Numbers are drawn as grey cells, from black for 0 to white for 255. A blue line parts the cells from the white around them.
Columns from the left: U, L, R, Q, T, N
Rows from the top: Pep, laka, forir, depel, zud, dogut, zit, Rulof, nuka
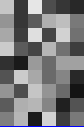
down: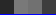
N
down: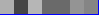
Q
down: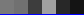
N
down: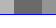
Q
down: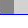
Q

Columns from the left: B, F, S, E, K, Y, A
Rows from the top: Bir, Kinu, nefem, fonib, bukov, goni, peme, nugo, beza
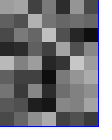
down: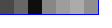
A
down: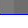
K
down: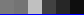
E

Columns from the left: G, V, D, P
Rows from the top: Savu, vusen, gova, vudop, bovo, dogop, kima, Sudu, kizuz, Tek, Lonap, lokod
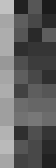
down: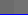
V
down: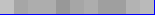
G
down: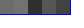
V
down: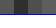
V
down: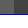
V
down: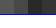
D
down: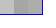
G

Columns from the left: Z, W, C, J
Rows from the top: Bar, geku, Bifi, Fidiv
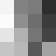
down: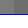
C
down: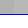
W
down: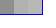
W
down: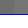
C
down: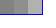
W

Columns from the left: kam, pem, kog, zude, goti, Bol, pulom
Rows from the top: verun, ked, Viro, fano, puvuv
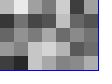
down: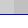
goti
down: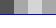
zude
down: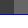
Bol
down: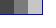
kog
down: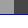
kog
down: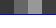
kam

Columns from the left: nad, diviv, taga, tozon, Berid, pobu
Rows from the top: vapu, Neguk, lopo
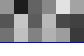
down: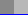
tozon
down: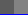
taga

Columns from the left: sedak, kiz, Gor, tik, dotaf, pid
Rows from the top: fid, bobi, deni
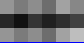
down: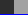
dotaf
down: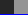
sedak
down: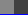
pid
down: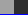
dotaf
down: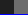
tik

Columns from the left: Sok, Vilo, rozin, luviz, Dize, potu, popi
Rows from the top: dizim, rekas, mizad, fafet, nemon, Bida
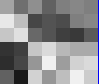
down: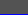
luviz
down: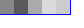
popi
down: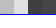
Vilo
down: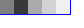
potu

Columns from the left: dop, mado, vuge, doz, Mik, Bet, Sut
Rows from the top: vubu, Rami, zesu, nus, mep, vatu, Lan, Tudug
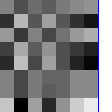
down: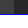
dop
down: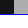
Sut
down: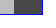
mado
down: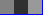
dop
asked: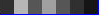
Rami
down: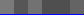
Mik
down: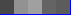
doz

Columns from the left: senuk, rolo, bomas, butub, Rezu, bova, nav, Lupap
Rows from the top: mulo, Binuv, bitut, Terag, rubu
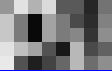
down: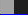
bomas
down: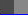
bova
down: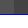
butub

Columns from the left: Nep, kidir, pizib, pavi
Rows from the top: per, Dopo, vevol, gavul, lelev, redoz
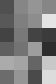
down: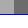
Nep
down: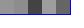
pizib
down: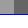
pizib
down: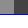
pizib
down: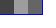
pizib
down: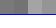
kidir

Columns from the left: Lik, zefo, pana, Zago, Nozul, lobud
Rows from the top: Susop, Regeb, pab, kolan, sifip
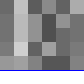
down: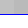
zefo
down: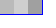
zefo
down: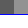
pana
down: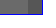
Nozul

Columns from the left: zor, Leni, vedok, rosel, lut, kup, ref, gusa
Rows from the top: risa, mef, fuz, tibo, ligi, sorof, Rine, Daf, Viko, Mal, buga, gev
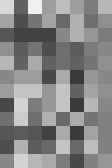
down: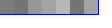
ref
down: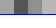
zor
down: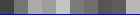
vedok

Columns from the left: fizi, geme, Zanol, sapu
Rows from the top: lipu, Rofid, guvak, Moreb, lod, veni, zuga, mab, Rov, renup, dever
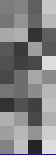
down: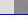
sapu
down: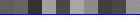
Zanol

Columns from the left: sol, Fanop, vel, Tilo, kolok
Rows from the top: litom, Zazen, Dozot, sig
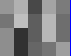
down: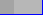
Tilo
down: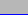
Tilo
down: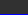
Fanop
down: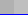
Fanop
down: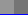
sol
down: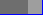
kolok

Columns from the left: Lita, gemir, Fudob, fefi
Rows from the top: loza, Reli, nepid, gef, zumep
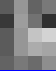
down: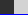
fefi
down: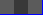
Lita
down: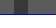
Lita

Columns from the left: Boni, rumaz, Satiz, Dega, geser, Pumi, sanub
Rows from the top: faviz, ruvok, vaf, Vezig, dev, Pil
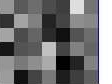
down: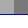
Dega
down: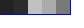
Dega
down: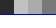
Dega
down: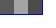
rumaz
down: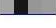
Boni

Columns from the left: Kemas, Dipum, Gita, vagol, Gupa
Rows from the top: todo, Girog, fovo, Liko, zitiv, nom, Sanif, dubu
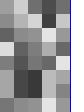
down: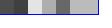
vagol
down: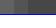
Dipum
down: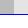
vagol
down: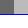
vagol
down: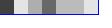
vagol
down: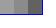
Kemas

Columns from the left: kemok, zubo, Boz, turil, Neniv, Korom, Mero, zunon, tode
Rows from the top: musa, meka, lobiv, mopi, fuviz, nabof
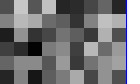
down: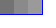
Neniv
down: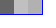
zunon
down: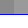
Neniv
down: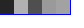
tode
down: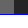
kemok

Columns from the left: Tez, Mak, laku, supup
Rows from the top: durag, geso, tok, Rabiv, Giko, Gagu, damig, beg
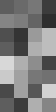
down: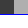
Mak
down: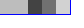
supup
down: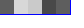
Tez

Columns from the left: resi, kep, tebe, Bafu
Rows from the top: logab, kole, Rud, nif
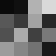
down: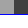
tebe
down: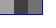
tebe
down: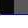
resi

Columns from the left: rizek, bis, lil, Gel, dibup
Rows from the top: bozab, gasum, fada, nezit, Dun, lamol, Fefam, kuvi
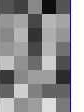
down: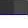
lil
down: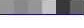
rizek
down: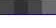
lil

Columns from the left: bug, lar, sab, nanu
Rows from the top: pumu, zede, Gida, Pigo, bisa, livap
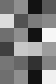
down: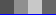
lar
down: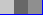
lar
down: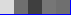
bug
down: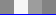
nanu
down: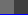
bug
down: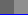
lar
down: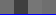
bug

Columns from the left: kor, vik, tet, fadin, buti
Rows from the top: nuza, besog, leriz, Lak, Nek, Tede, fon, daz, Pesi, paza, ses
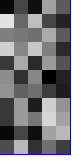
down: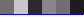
tet
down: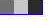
tet
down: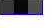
kor
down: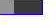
kor

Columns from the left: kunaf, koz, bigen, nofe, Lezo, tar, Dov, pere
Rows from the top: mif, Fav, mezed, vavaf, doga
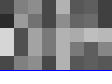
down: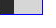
kunaf
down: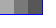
tar
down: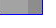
bigen
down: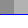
Lezo
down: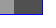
koz

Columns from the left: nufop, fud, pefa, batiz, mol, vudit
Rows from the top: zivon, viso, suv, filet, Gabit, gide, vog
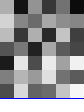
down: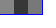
fud
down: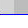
nufop
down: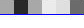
batiz
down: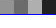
pefa

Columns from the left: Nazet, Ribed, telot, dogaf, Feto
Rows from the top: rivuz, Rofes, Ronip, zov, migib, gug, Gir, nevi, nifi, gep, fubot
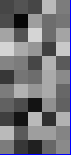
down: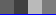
Nazet
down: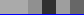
dogaf
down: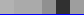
dogaf

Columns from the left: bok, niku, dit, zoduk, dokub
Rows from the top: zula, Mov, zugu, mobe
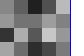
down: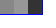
bok
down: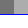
niku
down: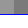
dokub
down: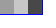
zoduk

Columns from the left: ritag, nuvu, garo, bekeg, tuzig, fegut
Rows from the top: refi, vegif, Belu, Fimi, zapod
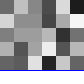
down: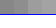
garo
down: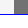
fegut
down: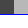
bekeg

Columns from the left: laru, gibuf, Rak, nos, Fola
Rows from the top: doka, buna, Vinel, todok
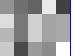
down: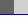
Rak
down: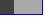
Fola
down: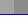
nos
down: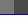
gibuf
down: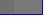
gibuf
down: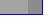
nos

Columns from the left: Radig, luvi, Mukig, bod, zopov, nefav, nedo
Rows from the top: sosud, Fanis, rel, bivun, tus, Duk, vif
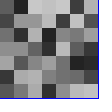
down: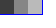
zopov
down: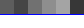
Radig
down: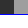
bod
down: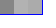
Mukig

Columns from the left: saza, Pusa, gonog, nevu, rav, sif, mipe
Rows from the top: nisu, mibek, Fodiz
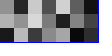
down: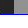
Pusa
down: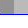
Pusa
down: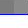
nevu
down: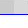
gonog
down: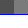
nevu

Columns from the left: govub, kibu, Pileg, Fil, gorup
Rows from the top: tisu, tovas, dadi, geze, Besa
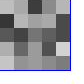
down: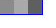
Fil
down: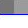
Pileg
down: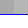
kibu
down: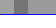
Pileg
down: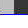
govub

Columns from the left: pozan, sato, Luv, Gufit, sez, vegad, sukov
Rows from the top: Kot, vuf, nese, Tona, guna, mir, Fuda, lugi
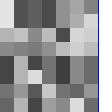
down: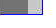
Gufit
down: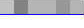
sato
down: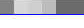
sukov
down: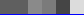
Luv
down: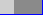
vegad
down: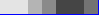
pozan
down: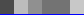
Gufit

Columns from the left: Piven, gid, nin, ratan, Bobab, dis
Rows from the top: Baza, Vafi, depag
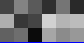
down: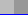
dis
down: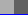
Piven
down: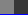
gid
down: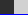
ratan
